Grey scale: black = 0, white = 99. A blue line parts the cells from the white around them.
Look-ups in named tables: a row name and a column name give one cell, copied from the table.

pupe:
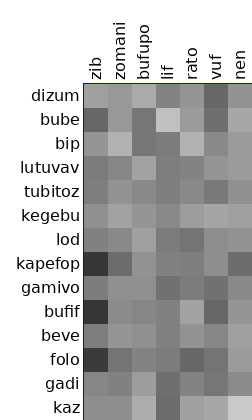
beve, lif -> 50
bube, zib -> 40
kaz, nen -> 78
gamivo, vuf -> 44
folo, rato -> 40
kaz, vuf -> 65
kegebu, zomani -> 63
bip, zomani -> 69
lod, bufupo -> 62
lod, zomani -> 53
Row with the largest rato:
bip

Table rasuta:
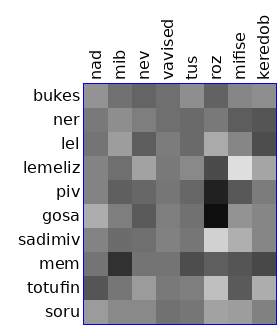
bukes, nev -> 39
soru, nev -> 53
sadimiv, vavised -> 50
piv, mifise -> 34
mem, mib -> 19
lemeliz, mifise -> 86
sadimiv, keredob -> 52
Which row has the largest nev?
lemeliz

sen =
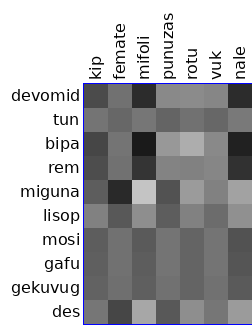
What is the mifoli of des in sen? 65
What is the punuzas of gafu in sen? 45
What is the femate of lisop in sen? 34
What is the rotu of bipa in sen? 67
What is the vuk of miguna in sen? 50
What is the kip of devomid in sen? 29
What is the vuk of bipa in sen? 53
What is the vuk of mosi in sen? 45
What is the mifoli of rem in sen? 20
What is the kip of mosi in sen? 36
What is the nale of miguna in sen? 63
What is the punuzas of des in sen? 34
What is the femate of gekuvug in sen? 43
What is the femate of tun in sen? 40
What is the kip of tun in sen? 45

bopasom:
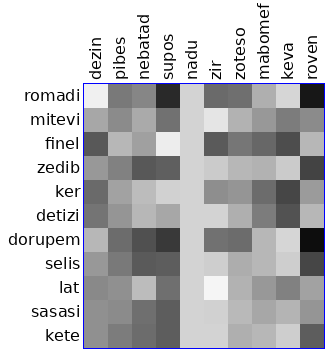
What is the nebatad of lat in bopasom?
73
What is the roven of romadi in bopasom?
9
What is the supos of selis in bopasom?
36
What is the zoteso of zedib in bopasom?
71
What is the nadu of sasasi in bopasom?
82
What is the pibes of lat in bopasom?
56
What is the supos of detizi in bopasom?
65
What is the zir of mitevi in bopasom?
89
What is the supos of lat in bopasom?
43
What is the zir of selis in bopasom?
80
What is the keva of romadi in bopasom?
83
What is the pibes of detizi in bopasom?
58
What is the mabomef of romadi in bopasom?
68
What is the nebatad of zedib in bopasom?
34
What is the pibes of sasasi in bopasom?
54

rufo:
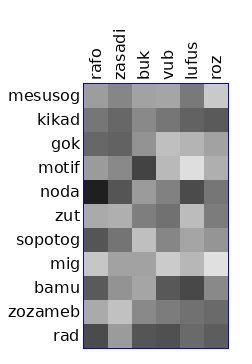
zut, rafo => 66
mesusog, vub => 64
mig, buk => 63
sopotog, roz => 58
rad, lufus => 41
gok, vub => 74
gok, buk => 57
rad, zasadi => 60
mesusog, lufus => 47
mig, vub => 79
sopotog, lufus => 64
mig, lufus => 71
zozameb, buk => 53
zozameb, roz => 41
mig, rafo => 77
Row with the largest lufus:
motif

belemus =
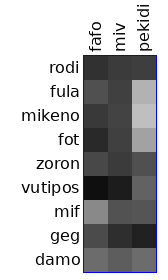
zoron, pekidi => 31
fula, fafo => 31
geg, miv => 18
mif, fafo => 53
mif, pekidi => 33
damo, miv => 36
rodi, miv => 23
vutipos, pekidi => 38
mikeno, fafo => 22
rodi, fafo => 19
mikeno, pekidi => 74

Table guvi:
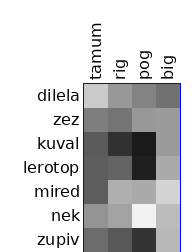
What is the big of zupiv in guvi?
72
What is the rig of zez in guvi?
45
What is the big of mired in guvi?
82
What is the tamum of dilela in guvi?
79
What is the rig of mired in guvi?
68
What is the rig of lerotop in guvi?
39
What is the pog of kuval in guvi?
10
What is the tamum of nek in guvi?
57
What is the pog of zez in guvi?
59
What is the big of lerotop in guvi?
66
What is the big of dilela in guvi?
44
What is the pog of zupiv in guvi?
20

